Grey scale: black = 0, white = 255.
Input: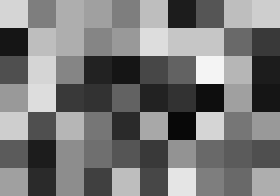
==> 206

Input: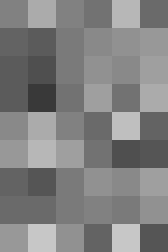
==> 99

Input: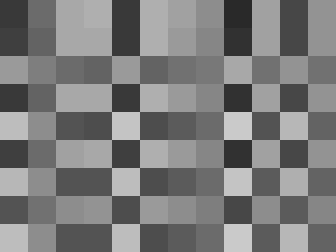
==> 183

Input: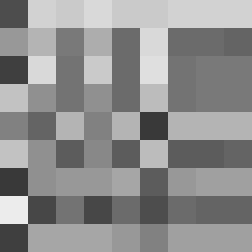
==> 57

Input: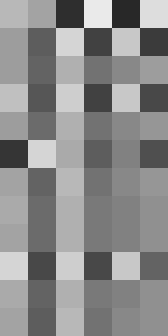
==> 213

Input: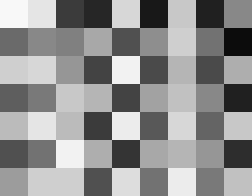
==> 187
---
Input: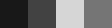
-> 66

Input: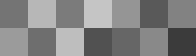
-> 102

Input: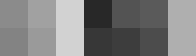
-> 61

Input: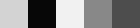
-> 241

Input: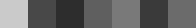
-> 121

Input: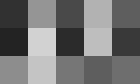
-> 118
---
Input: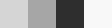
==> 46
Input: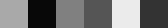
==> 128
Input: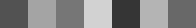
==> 118
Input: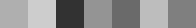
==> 50
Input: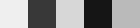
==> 215
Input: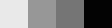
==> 117
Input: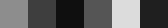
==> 15
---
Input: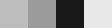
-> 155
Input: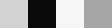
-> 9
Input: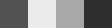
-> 235
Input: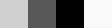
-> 88
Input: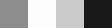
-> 253
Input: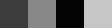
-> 136
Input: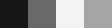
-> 105
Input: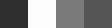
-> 253
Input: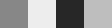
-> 237
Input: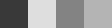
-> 222
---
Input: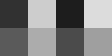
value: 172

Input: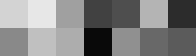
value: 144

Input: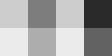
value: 173

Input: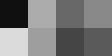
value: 158

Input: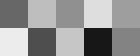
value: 198

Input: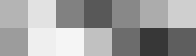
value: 108

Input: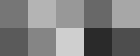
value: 207

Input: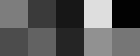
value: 37

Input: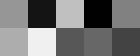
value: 87

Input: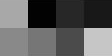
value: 118
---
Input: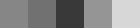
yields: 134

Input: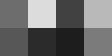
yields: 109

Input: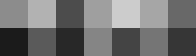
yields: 140

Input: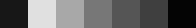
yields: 23

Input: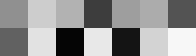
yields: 144

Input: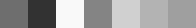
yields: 110
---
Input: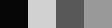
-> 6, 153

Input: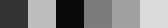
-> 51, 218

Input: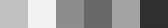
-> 192, 47

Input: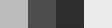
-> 187, 234

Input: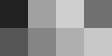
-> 33, 199

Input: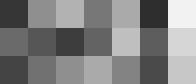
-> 54, 199

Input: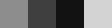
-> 141, 211

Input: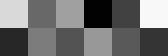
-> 217, 52

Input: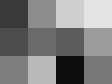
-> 57, 120

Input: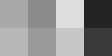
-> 169, 58
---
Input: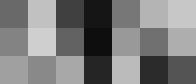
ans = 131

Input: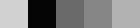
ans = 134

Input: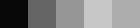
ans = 150

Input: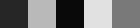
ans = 121

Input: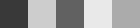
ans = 171

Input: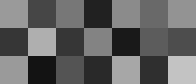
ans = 92

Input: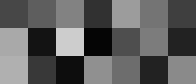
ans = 94
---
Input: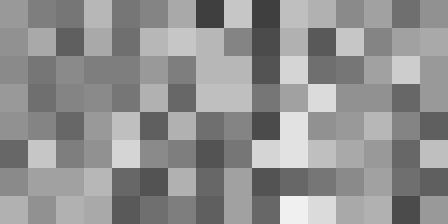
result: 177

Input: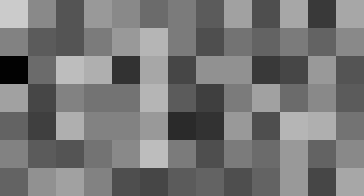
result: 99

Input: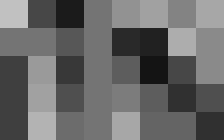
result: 63

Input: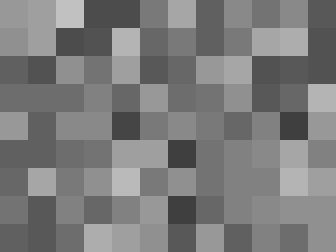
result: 96

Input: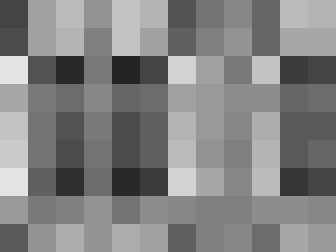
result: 89
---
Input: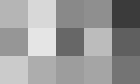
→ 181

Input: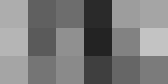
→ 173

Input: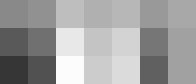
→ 137

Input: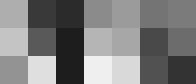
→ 174

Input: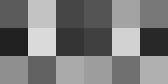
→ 91

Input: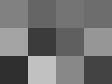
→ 129

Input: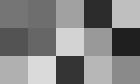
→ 117

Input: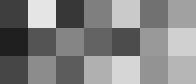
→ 62

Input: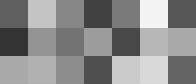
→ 95
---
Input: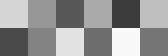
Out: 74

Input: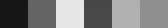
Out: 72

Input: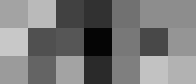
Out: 42

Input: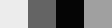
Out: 100

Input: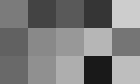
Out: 53

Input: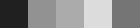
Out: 117

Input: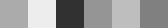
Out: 128

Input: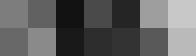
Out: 25

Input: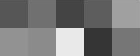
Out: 68
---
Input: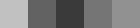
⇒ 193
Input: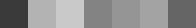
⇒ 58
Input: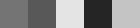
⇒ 116
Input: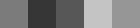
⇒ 123
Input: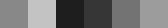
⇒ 136
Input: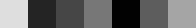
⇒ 222
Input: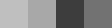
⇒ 191
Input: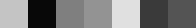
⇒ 196
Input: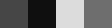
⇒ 70
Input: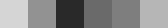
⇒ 213
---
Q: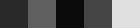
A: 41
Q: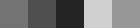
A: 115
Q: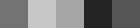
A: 115
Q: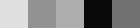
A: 223
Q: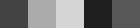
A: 67
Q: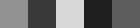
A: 146
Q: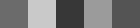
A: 107
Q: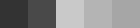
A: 51
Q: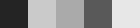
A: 36
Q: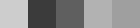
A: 205
